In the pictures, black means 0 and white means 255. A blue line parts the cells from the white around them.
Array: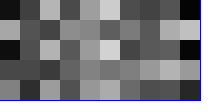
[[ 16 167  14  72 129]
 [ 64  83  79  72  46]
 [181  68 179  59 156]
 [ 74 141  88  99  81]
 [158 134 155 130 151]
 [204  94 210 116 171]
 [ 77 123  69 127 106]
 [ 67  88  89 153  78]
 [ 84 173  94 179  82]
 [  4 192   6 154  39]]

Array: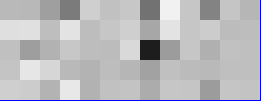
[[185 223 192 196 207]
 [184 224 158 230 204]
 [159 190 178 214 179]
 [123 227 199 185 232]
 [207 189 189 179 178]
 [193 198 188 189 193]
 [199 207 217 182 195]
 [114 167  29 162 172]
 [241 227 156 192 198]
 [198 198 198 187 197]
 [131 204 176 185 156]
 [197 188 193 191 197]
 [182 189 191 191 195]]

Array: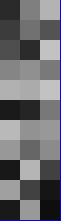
[[ 42  60  78 133 177  26 185 152  24 160  25]
 [127 113  43 144 171  37 146 102 181  65 153]
 [179  83 194 121 194 120 152 139  65  21  14]]

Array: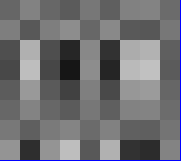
[[102 126  79  72  92 103 120 148]
 [130  88 176 190 153 131  95  46]
 [103 126  78  71  90 103 122 148]
 [ 91 141  38  22  65  91 132 190]
 [119 103 136 141 127 119 107  88]
 [ 95 137  50  37  73  95 129 177]
 [129  89 172 186 151 130  96  50]
 [131  87 178 193 155 131  95  44]
 [107 119  95  91 102 108 116 131]]

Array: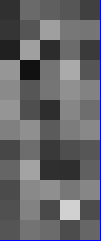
[[ 48  53  32 150 138 149 128  71 101  75  80  85]
 [106  85 160  17  86  78 143 109 163 137 130 115]
 [ 95 159  44 116 117  45  91  57  47 143  73 107]
 [ 86 119 107 170 144 134 124  78  46 119 209  76]
 [ 64 117  58  85 130 110 136  86  96 134  76 102]]

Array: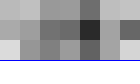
[[186 170 219]
 [192 158 150]
 [153 114 128]
 [155 107 155]
 [110  42  98]
 [190 163 164]
 [195 103 213]]

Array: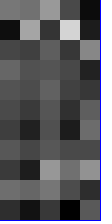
[[119  14  70 102  83  74  62  87  58 110  46]
 [113 165  64  81  76  58  33  70  29 102  18]
 [153  52  94  84  97  85  80  87 151 118  56]
 [ 73 212  55  72  65  48  28  73 112  76   1]
 [ 12  28 135  34  55  94 108  73 146  45  89]]
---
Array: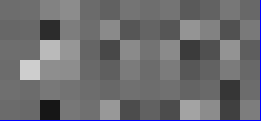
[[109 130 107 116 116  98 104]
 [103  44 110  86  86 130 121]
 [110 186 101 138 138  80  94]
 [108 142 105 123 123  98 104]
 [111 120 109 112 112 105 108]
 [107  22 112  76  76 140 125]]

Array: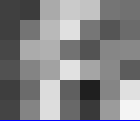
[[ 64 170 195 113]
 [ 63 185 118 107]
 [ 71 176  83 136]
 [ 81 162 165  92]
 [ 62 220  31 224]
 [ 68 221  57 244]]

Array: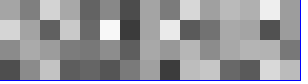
[[165 211  99  76 123 160 176 157]
 [213  96 105  59 234 114 164 156]
 [139 156 120  94 152 140 180 120]
 [ 78 195 101 122  60 198  90 187]]

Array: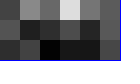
[[ 67 104 117]
 [ 83  46  37]
 [ 46   3  22]]

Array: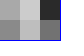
[[169  42]
 [138 114]]

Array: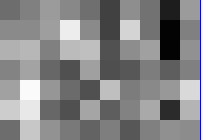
[[109 155 111 142  29]
 [138 158 138 212   3]
 [177 128 191 141   3]
 [131 103 160  87  94]
 [161 150  80 124 152]
 [205 103 165 130  43]
 [109 146  99  87 144]]

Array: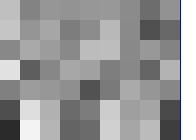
[[191 150 151 139 146]
 [197 166 140 138 104]
 [136 156 188 137 131]
 [225 135 161 136 179]
 [128 151  82 170 135]
 [ 78 177 124 159  74]
 [ 43 181 107 166  62]]

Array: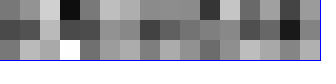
[[120 208 121 174 141  53 105  68]
 [ 74 186  76 136  96 127  79  25]
 [120 169 112 172 171 108 189 133]]
